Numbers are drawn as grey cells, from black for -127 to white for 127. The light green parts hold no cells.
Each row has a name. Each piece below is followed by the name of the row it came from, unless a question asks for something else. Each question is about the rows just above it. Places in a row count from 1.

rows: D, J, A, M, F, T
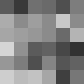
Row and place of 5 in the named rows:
F, 4
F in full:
23  -2 -48   5 -42 -29
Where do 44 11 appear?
J
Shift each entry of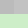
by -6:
53 60
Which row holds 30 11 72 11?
J
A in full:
38  30  23  11 -21  52
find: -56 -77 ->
M

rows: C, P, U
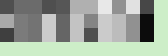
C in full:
-48 -20 -20 -48 -41  48  48 104  17  97 -56
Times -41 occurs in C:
1

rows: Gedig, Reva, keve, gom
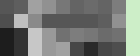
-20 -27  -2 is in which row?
Gedig
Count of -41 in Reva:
4

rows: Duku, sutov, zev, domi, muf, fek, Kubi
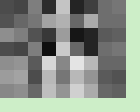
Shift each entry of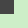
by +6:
-52
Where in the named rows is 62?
Kubi, 4

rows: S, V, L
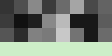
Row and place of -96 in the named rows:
V, 3
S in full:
-75 -48   9 -68 -20  37 -54 -28

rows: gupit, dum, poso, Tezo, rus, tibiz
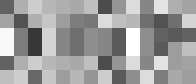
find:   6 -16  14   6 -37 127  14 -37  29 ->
Tezo
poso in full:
120  -2 -72  84   6 -16  14   6 -37 127  14 -29 -37 -29

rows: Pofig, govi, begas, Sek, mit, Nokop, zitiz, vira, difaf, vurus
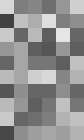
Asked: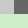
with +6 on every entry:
79 -19
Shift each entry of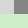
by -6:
81  0
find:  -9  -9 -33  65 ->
mit
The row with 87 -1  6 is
Pofig
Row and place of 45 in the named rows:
govi, 3
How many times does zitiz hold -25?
3

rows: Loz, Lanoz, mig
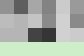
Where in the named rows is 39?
Loz, 3
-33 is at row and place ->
Loz, 2
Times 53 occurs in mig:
2
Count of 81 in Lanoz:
1

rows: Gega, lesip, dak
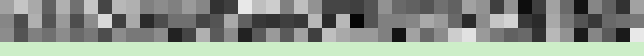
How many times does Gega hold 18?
4
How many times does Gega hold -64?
4
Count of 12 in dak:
6
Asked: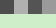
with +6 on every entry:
-44  54 -37  32
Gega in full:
34   69   41  -30   48  -15   69  -58   56   48    0   12    0   26    6  -77  -64  104   63   77    0   63   18  -58  -58  -64  -43   18  -22  -30  -43  -15  -30   34   18  -64   18 -114  -64   34  -22 -108    6  -30  -77   34
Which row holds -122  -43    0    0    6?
lesip

